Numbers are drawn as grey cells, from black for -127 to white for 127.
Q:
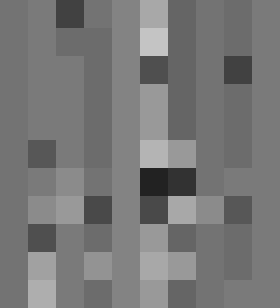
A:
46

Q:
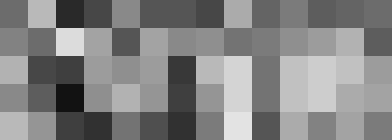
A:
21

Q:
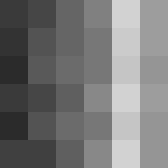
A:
-63

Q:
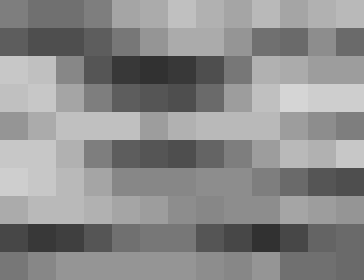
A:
7

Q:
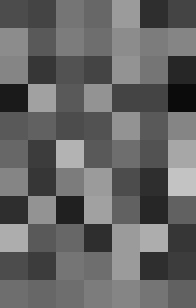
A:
-24

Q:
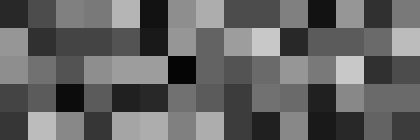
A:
60
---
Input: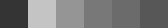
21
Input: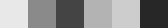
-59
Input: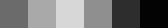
87
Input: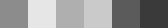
47
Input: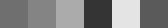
43
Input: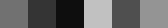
-113
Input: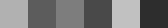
-2
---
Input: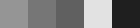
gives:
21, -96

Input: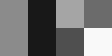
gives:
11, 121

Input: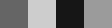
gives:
-26, 27

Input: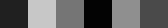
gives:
-95, -53

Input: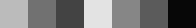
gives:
59, -120

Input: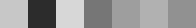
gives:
71, 17

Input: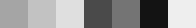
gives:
37, 110

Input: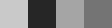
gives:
73, -11

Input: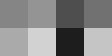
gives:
5, 69

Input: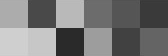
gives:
44, -27
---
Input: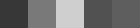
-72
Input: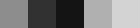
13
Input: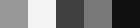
24
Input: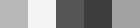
56
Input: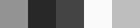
19
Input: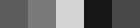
-35
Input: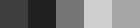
-65
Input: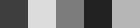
-65
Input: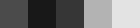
-52
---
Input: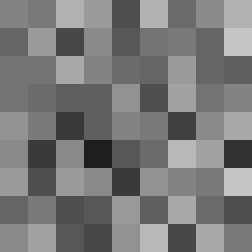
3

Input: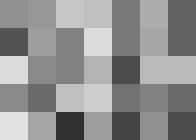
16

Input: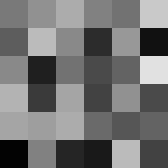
-6

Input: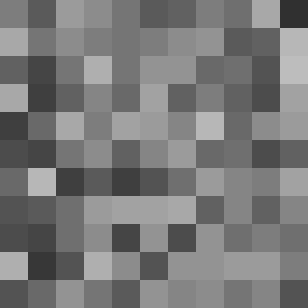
-2

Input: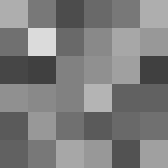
46
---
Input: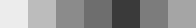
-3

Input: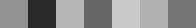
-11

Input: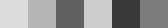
-3

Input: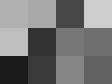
-69

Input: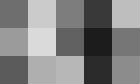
-70

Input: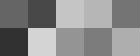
-26

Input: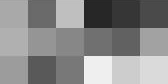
-53

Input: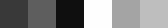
-33
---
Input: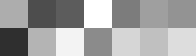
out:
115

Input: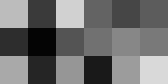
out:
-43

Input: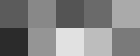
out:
97

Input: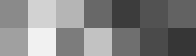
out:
-3

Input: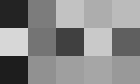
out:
-63

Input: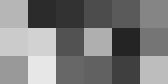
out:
-45
